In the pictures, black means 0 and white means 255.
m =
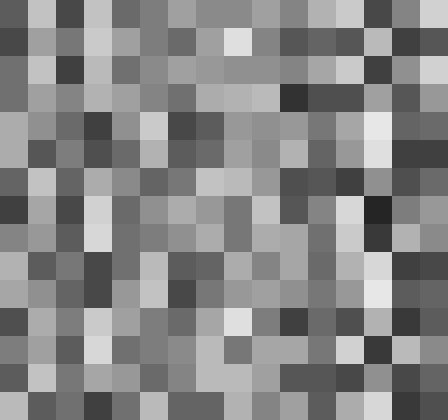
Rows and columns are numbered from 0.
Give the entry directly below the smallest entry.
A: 57
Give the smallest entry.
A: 37
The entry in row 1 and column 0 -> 72
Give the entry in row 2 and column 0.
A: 112
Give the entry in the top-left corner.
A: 92
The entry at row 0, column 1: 194
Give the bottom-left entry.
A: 186
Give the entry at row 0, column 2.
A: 72
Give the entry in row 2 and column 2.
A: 64
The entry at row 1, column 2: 119
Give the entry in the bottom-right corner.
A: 79
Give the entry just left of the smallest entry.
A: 215
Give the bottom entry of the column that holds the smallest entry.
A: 215
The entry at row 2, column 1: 194
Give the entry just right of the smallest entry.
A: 125
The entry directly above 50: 132

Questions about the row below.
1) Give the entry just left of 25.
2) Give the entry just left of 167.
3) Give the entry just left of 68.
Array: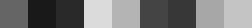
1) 101
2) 55
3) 180

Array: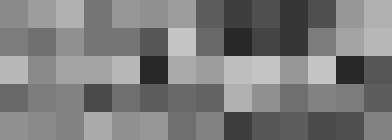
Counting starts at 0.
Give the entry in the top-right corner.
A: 177
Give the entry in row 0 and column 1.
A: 157
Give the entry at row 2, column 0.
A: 184
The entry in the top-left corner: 138
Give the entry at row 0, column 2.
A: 177
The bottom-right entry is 130
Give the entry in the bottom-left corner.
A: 145
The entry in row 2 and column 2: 163

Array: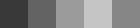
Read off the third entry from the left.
155
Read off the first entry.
57
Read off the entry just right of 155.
197

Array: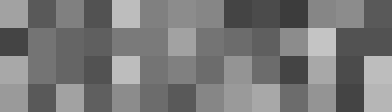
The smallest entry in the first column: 68
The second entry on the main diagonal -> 116
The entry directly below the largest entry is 168
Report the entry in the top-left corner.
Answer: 162
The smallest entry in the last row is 68
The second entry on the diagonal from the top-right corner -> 82
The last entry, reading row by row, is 182
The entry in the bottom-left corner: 154
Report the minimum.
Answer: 60
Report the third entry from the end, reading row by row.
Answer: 148

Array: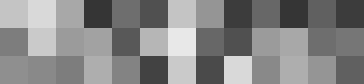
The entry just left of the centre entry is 182
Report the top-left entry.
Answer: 196
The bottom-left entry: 143
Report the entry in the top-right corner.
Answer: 60
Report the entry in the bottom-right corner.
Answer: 96
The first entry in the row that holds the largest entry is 125
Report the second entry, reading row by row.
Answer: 217
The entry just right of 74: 217
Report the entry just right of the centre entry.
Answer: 103
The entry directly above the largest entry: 196
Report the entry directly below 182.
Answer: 66
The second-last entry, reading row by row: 149

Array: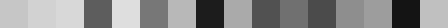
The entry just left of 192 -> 20
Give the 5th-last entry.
75
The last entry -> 192
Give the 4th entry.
93
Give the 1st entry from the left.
198

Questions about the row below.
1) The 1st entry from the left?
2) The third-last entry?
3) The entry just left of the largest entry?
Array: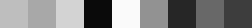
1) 190
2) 38
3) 10

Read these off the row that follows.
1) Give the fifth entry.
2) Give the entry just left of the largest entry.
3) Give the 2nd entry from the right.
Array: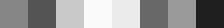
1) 235
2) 201
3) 154

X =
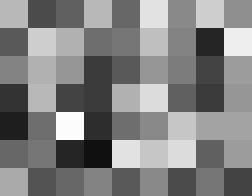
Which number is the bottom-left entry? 170
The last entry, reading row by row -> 67
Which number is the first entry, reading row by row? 184
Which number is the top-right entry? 143
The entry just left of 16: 37
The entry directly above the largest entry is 67
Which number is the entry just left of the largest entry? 110
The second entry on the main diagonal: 206
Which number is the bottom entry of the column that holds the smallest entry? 131
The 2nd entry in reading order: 75
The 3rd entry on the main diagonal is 150
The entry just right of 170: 83
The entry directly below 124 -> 96
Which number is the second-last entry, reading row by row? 118
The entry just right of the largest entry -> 45
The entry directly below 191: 150
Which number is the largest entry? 252
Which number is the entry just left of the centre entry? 59
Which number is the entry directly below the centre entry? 110

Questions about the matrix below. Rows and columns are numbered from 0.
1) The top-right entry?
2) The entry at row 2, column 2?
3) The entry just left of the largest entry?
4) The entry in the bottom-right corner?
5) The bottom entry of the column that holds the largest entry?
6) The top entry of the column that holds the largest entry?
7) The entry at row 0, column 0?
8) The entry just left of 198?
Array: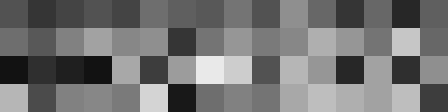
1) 95
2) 31
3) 156
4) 61
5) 110
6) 88
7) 82
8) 116
